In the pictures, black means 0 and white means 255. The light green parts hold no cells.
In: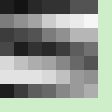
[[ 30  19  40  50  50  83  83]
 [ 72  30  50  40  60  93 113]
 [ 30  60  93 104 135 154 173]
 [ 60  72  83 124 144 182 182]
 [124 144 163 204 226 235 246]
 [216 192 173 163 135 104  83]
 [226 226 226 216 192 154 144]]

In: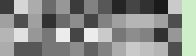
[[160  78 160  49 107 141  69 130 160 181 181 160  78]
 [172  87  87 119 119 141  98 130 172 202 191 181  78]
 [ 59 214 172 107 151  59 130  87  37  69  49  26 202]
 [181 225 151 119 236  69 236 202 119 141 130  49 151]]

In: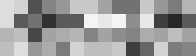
[[221  90 114  50  90  90 244 232 244 141 232  62  38  90]
 [181 190  71 163 172 181 132 163 141 132 172 163 190 163]
 [221 211  81 132 151 201 201 163 114 114 201 151 123 181]
 [190 221 151 172 123 211 190 190 201  62 102 211 123 132]]

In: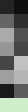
[[ 36  15]
 [101  47]
 [150  69]
 [170  81]
 [ 25  92]
 [159 181]
 [ 69 193]]

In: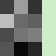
[[ 85   8  38]
 [189 106  96]
 [ 74 117 126]
 [ 62 157  50]]

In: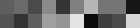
[[ 83  52  95 160 149 227  11  63  74 215]
 [ 95 106  74 138  52 128 182 117 117  22]]
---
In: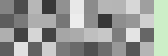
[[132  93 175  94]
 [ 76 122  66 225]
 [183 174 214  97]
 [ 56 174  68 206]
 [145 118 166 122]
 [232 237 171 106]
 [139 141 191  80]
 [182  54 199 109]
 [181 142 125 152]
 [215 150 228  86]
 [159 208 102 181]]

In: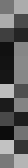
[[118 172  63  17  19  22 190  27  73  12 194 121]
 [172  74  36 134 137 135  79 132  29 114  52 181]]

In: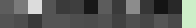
[[ 93  83]
 [122  77]
 [220  57]
 [ 84  84]
 [ 58  84]
 [ 62  78]
 [ 24  76]
 [ 92  81]
 [ 58  65]
 [140  79]
 [ 54  70]
 [ 20  85]
 [ 40  73]]

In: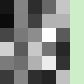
[[ 22  11  70 208 123  58]
 [131 130 121  91 111 133]
 [ 45  64 141 200 177  46]
 [104 178 254 115 236  36]
 [198 179  90  39  50 192]]

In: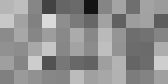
[[182 200 139 145 159 128]
 [190 162 167 141 133 154]
 [134 129 134 168 205 145]
 [ 66 218 157 198  82 135]
 [101 142 137 135 119 133]
 [106 122 171 163 104 188]
 [ 19 103 136 140  98 160]
 [133 162 186 191 159 167]
 [164  96 149 147 179 178]
 [111 157 110 108 101 124]
 [163 162 114 107 108 131]
 [156  93 132 173 206 160]]

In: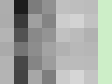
[[173 172 180 170 179 180]
 [ 28  58  82 117  71  67]
 [124 160 137 141 133 167]
 [145 132 148 163 157 126]
 [192 205 193 177 187 203]
 [190 211 187 184 187 214]
 [188 194 177 182 186 196]]

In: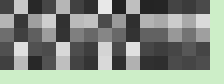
[[ 66 180 110  80  64]
 [200  55  64 223 186]
 [ 40 159  95  81  40]
 [ 70 206 157  76  82]
 [182  49  51 216 191]
 [ 65 186 127  77  67]
 [ 47 193 104  62  52]
 [232  75 134 212 217]
 [ 34 154 104  74  46]
 [191  47  51 224 177]
 [ 36 179  98  70  48]
 [ 37 169  98  62  46]
 [ 68 204 152  70  75]
 [ 59 169 115  87  69]
 [ 74 218 159  69  77]]
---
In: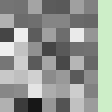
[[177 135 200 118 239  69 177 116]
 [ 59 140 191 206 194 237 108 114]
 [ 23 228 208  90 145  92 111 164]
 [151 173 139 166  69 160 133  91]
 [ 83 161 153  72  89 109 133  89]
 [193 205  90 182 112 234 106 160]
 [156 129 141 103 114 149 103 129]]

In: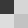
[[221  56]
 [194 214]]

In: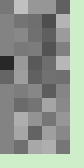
[[131 131 131 131 131 101  40 131 131 131 119]
 [112 166 174 107 125 158 153 121 136 116 192]
 [168  99 147 116 135  97  89 124 112 111 151]
 [174 159 118 165  92 113 110  83  95  78 150]
 [118 136 150 137 133 111 183 128 155 180  96]]

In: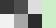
[[241  54]
 [167  78]
 [ 44 221]]

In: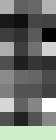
[[ 80 214 126 138  79 173  61  25 176]
 [ 33  98  83 106  31  63  48  16  97]
 [ 82 134  83 102  53 113  90  70 103]
 [136 255  65  76  45 209   3  67 178]]

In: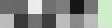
[[188 105]
 [ 57 103]
 [113 235]
 [ 63 112]
 [188 124]
 [138  22]
 [186 116]]
